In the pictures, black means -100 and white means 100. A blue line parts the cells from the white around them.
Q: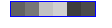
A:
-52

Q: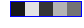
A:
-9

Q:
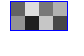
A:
15

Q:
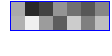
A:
-11

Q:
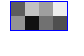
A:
15

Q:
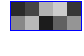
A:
-57
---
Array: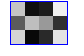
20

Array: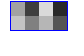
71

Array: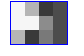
10

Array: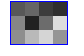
-15

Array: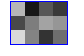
28

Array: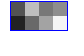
-6
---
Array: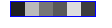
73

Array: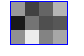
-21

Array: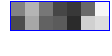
-18

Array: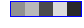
72

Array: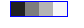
41

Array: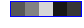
-83

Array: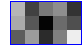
11
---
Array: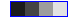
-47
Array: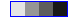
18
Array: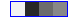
-69
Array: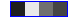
83
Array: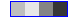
81
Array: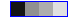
13
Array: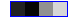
-96
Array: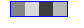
70
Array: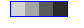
30
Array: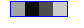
-90
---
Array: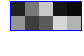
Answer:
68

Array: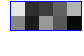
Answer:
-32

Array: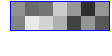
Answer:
18

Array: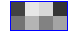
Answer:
2

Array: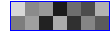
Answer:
4

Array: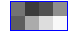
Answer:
73

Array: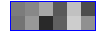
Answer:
61

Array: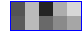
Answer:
8

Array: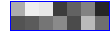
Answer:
46

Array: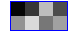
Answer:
-7
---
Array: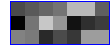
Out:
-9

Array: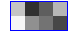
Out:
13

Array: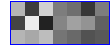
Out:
86

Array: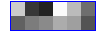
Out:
-3

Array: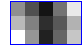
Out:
1

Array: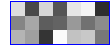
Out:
31

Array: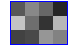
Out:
-14

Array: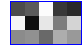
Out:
-88
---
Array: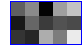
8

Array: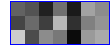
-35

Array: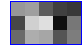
25

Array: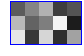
4

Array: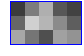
-2

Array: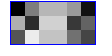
-1
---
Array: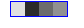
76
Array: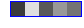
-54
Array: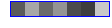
-29
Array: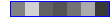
2
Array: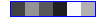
-48
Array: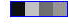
-88
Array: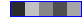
-66
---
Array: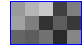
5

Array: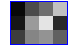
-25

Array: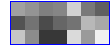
88

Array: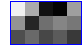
-55

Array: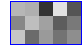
11

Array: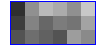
8
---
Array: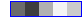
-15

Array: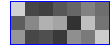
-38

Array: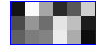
-3

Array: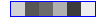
-32

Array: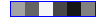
-21

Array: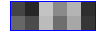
-41

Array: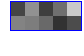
3

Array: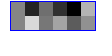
70

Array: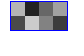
26
